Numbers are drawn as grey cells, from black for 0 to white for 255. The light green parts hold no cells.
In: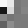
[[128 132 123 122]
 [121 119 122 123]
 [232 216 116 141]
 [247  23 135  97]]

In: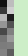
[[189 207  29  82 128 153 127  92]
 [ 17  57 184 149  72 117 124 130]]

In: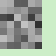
[[155 103 142  49 126 175  63]
 [170 103  63 171 170 167 129]
 [ 92 156 137 194 137  87 150]
 [ 94 143 186 101 118 112  97]
 [173 154  61 175 157 162 101]
 [179 169  75 137 119 189 136]]

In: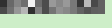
[[ 97  97]
 [ 73  95]
 [185  83]
 [ 55  98]
 [120 120]
 [153 136]
 [136 145]
 [153 116]
 [ 76  76]
 [107 128]
 [243  47]
 [110 182]
 [133 150]
 [104 112]
 [ 48  74]]

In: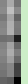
[[116 138  99 122 120  29 103 126 104  64  67   2]
 [170 192 165 175 177 116 163 173 159 135 134  92]
 [134 139 121 132 136 111 131 136 129 121 116  99]]

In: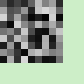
[[ 43 100   9  98 197 156 132 140 111]
 [160 196 207 171 140  22  36 127  20]
 [130 214   4 117  13 175 178 157  15]
 [190 196  30 181  19  15  25 194  72]
 [ 98  36   8  95  76  31  78 173  19]
 [ 40 150  83 137 200 151 200  10 215]
 [ 67  91 164 210  77 185  31  53  47]
 [ 42  80  86  11 135  78 152 112 172]
 [ 96 166 212  64 116 202  29 145  17]]

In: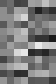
[[156  47  96 160 140  26 202  77 116 138 146  59]
 [190  68 107 139 104  51 206  37 102  96 177  91]
 [155  34 117 110 132  51 232  53 166 122 172  90]
 [161  86  92 144  98  75 176  42 119  95 155  86]
 [ 70 160 213  81 192 171 128 230 118 194  48 161]
 [ 65 165 182 108 167 173 133 216 147 186  45 138]
 [108 104 142 138 154 101 159 140 107 165  92 104]
 [ 94 142 143  89 137 128 112 139  68 139  73 148]]

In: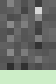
[[102  92  86  94 108 105  80  95  94  87]
 [ 99 101  84  98 101  98  82  86  98  90]
 [ 61 215 140  71  63 127  51  90 121  75]
 [ 99  95  97  96  94  89  81  96 100  85]
 [ 81  69 109 126  86  85  95 124  86  49]
 [100 103  81  98 107  98  83  87 100  87]
 [131  93  77 138  78 126  95 137  85  46]
 [ 90  89 102  94  85  85  97  91  84  89]]

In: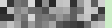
[[209  58 112 195]
 [ 94 196  64 181]
 [201 203 197 107]
 [154 111 180  54]
 [ 50  94  95  64]
 [198 171 127  72]
 [193 161 150  89]
 [ 39 167 110 166]
 [144  80 120 134]
 [ 40 106 112 116]
 [217 111 214 157]
 [106 155 118 102]
 [120 134 148 164]
 [ 54 186  54 194]
 [213  39  53 156]]
